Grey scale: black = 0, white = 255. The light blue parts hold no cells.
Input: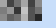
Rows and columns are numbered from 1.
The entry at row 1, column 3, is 113
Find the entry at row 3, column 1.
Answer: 138
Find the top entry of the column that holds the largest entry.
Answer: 166
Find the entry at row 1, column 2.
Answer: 67
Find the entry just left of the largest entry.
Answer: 54

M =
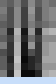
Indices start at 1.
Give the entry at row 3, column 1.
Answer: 110
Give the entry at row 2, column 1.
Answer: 124
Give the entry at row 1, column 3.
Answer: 124
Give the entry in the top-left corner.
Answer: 110
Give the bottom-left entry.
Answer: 124
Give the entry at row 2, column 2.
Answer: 79
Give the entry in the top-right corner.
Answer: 110
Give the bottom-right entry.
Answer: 179
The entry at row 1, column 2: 94
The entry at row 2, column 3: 137

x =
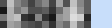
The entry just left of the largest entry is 162
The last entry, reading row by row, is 67
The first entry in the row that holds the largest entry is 120
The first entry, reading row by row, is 80
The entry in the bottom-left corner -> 51
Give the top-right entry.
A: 93
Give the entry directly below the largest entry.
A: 193
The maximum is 220
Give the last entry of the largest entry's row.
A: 38
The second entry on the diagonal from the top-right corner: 148
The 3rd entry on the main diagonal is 193
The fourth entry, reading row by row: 108

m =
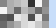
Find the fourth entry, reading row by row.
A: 202
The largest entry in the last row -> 231
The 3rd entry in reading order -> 186
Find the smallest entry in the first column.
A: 93
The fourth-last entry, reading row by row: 216
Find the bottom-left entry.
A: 106
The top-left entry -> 134
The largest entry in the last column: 161
